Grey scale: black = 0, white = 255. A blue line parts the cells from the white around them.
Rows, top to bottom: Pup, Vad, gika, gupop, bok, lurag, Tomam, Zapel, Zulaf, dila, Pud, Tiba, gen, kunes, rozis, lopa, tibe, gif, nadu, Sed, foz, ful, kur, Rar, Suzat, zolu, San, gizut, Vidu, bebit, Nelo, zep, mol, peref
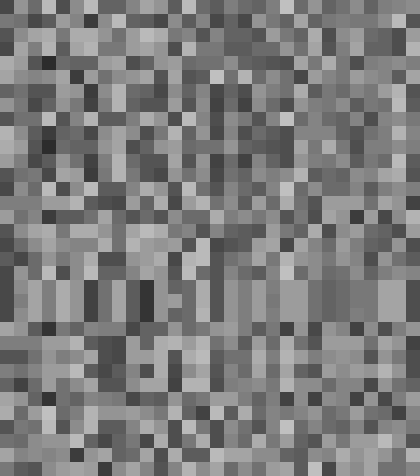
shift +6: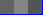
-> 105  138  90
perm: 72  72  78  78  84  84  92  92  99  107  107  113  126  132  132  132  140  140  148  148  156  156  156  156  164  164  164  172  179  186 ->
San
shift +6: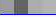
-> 162  105  178  185
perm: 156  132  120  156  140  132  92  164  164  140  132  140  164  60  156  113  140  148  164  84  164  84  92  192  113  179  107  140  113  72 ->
lurag

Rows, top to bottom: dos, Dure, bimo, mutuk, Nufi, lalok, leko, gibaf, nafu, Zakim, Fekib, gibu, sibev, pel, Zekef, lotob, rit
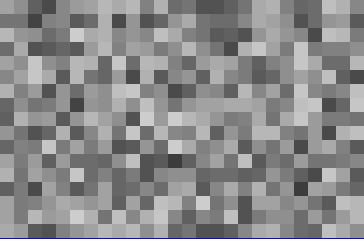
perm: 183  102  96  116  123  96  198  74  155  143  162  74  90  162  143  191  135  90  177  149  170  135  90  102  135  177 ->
lalok
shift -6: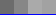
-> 102  129  164  156

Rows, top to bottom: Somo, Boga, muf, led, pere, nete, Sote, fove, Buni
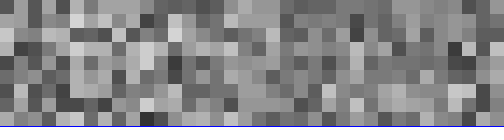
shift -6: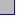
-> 180
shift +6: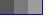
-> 92  128  163

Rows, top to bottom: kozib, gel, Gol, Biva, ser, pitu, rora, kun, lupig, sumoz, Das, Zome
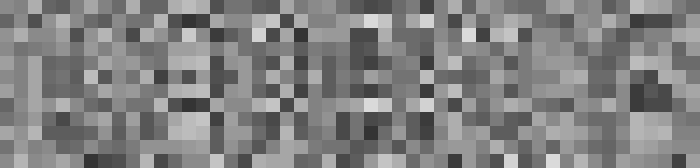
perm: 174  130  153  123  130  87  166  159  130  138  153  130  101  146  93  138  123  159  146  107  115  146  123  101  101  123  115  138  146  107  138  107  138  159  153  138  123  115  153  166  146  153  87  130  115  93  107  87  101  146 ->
Das
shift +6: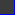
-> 65
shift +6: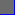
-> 113
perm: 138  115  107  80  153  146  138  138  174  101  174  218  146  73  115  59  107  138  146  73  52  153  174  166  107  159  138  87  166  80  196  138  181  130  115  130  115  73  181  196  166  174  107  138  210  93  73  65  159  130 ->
gel
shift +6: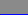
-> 144  144
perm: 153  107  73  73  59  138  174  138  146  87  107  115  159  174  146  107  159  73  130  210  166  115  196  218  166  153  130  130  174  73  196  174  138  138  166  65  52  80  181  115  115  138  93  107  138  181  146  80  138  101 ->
gel
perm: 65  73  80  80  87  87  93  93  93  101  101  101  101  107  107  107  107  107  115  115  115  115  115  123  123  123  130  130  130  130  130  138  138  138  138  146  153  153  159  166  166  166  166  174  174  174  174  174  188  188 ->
kozib

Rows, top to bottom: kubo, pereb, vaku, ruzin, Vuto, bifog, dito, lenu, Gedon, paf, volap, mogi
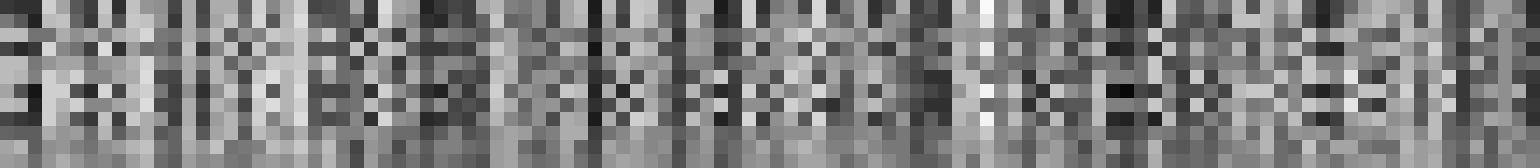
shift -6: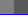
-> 122  82
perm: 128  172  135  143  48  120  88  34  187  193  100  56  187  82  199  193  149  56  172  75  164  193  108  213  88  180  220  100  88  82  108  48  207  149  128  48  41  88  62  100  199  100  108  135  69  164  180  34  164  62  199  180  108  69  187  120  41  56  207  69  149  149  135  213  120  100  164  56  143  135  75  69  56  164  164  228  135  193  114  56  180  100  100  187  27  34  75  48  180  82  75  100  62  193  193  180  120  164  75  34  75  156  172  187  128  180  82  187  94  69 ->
pereb

